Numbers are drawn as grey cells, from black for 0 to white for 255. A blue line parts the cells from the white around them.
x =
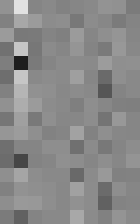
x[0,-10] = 146
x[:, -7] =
[137, 140, 132, 139, 133, 140, 143, 140, 143, 130, 142, 134, 137, 141, 142, 137]
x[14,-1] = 133
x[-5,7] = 142
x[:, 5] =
[134, 120, 155, 149, 139, 159, 140, 127, 135, 162, 112, 141, 105, 161, 145, 168]
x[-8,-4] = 141
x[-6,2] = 133
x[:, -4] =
[137, 140, 134, 132, 138, 134, 137, 142, 141, 130, 139, 134, 139, 140, 140, 139]
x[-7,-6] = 133
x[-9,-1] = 127
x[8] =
[118, 160, 121, 143, 135, 135, 141, 116, 152, 134]
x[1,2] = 155
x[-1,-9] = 97
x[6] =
[129, 181, 145, 143, 136, 140, 137, 86, 132, 137]
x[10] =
[111, 133, 133, 142, 142, 112, 139, 120, 133, 141]
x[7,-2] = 128
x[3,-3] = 122
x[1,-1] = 132
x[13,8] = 142
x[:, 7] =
[147, 135, 143, 122, 156, 106, 86, 135, 116, 143, 120, 142, 153, 107, 97, 129]
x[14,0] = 142
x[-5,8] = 135
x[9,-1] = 134
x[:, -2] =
[145, 123, 149, 152, 143, 143, 132, 128, 152, 135, 133, 135, 129, 142, 131, 148]
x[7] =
[145, 173, 155, 140, 137, 127, 142, 135, 128, 127]
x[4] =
[126, 30, 122, 133, 139, 139, 138, 156, 143, 144]
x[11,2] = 131

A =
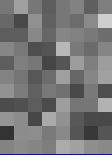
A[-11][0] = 119
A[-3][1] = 140
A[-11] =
[119, 159, 119, 93, 119, 130, 95, 126]
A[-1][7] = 137
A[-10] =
[104, 72, 145, 96, 119, 108, 138, 206]
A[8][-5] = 170
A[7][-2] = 118
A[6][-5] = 120
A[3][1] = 120
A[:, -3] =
[130, 108, 129, 121, 156, 103, 73, 117, 88, 85, 161]
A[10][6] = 142
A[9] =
[51, 140, 141, 122, 137, 85, 56, 85]
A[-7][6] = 126
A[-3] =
[149, 140, 71, 170, 145, 88, 73, 72]
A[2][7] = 109
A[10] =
[131, 139, 133, 126, 171, 161, 142, 137]
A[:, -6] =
[119, 145, 136, 78, 119, 87, 97, 93, 71, 141, 133]
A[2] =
[93, 93, 136, 102, 134, 129, 121, 109]
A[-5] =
[146, 124, 97, 120, 113, 73, 121, 78]
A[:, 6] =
[95, 138, 121, 107, 126, 134, 121, 118, 73, 56, 142]

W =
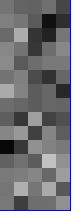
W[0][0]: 116
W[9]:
[134, 152, 64, 133, 93]
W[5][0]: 115
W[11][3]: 194
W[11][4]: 144
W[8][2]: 159
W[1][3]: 16
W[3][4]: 136
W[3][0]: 135
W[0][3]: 112
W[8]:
[94, 55, 159, 66, 80]
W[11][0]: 97
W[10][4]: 121
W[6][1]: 131
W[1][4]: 46
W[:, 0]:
[116, 128, 105, 135, 138, 115, 170, 109, 94, 134, 8, 97, 122, 117, 120]
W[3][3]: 109
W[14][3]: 111
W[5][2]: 75
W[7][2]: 92
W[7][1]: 102

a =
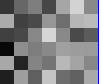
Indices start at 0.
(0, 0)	53
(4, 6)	135
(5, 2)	95
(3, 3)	137
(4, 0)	168
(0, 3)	71
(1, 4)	110
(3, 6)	155
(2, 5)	74
